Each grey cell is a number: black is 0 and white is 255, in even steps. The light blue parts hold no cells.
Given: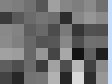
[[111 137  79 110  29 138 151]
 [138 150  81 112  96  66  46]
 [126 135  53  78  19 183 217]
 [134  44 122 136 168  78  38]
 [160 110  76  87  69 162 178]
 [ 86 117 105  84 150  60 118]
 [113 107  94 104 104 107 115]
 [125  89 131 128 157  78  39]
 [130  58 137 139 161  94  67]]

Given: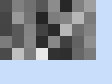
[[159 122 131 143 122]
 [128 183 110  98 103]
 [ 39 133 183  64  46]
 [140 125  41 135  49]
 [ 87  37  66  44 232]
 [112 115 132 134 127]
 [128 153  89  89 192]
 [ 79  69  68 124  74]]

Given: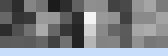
[[122 163 150 123]
 [165 138 172 119]
 [150 138 166 145]
 [ 73  64  91  90]
 [ 66 146 102 132]
 [141 153 137 131]
 [143 243 208 181]
 [ 98  45  36  35]
 [ 45  94  54 113]
 [ 27 151 104  65]
 [115 154 170 102]
 [133  57 113  91]
 [ 44  52  80  93]
 [ 72 103  44  92]]

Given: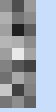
[[154 139  94 140 164  65 136 130  98]
 [ 78 117  32 175 233  88 169  64 142]
 [139 176 160 182 158 130 112 199 118]]

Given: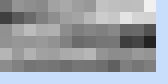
[[240 210  82  34 148 126]
 [190 212 105  68 153 118]
 [189 228 103  61 141 127]
 [191 199 136 119 140  96]
 [194 204 128 118 148 111]
 [152 183 133 112 182 117]
 [158 164 126 107 174 118]
 [169 159 141 129 170 110]
 [162 142 176 146 159 117]
 [138 127 173 153 161 120]
 [142 106 188 149 177 117]
 [148  89 170 151 155 129]
 [115  63 145 146 181 140]]

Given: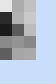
[[193 201 188 135 169]
 [172 177  91 147 165]
 [230  42  26 138  94]]

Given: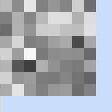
[[110 221 224 166 106 163 100 130]
 [207 176 189  74 141 123 116 110]
 [132 222 192 170 143 128 133 155]
 [149 222 206 159 140 146 122 150]
 [129 185 204 133 122 176 124 128]
 [230 135 149 127 247  63 156 152]
 [139 176 177 214 157  86 149 228]
 [186 128 109 167 210 180 209 171]]

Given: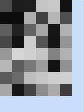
[[ 18  78 177 149 177 146 208  60]
 [200 182  22  20 130  19 206 171]
 [197  65 167  85 197 157 198 141]
 [ 30 174 100 205 208 121 189  68]
 [ 29  12  34  18 214  93 107  22]
 [ 76  12  95  71 152 183  90 167]]
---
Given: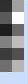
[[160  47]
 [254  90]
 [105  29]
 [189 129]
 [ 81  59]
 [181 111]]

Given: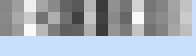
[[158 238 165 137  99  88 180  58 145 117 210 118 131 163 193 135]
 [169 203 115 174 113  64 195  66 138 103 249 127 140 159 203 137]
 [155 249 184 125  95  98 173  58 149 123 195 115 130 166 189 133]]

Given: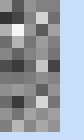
[[ 88 147 129 129 160]
 [ 69 132 211 112  51]
 [246 150  91 161 176]
 [180 118 157 128 110]
 [ 99 131 148 117 133]
 [ 59 105 198  68  77]
 [117 125 142 132 119]
 [153 141  97 147 143]
 [ 59 125 214 117 108]
 [116 163 142 159 146]
 [183 136 168 146 127]]

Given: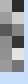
[[ 44 181]
 [206 156]
 [131  88]
 [ 53 141]
 [228 145]
 [117 155]]

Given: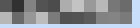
[[ 49 131  83  76 173 195 153 184 119 107  85]
 [106 151 188 123  81  83  91 130 132 122 183]]

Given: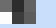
[[ 44  98 108]
 [ 60  92 252]]

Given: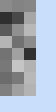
[[131 134 139]
 [ 72 166  47]
 [144 184  90]
 [113 139 181]
 [161  48 115]
 [197 178 120]
 [121 184 108]
 [160 179 127]]
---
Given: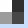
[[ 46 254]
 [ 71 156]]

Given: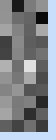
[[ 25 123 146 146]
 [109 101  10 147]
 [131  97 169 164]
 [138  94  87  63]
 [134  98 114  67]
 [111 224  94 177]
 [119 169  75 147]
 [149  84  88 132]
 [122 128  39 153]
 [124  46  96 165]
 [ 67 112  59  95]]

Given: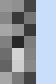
[[144  68 151]
 [ 57 117 135]
 [146  57 167]
 [ 39 125 128]
 [212 131 109]
 [206 137  99]
 [122  68 167]]

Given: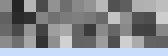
[[ 37 181  75 146 110 137 148 184  81  94 176 178 190 139]
 [ 42  49 132 113 123 127 121 106 196 144  83  78 205  97]
 [ 73 148  67 158 169  99  59 138 102 137  66  64 136 104]
 [111 166  50 143 209 100 101 157  79 207 171  99  97 139]]

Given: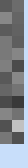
[[108  91]
 [101 136]
 [ 98  91]
 [ 94 121]
 [134 121]
 [ 75 127]
 [136  89]
 [116 102]
 [ 57  74]
 [114 134]
 [193  81]
 [ 80 119]]

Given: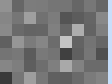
[[102 124 123 117 117 102 119 102 146]
 [118 159 113 124  84  92 101 136 134]
 [106 100 101 128 102 174  99 127 138]
 [150 123 134 108 196  99 116 102  96]
 [120  91 121 116  64  96 118  79 116]
 [126  94 110 127 169 130 107 107 134]
 [118 158 119  96  93 106 123 131  57]]

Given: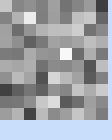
[[134 144 128 160 115 133 155  62 198]
 [178 236 127 158 126 191 200 102 131]
 [109 148 179 190 191 206 115 137 161]
 [143  97 121 162 155 164 190 175 162]
 [120 171 149 146 248 109 174 121 123]
 [166 175 114 139 136 149  85 189 172]
 [186 164  82 214 185 162  91 129 144]
 [ 95 117  97 146 134 196 173 202  65]
 [119 142 199 220  90 111 159 137 117]
 [180  68 187 139 158 198 163 124 157]]
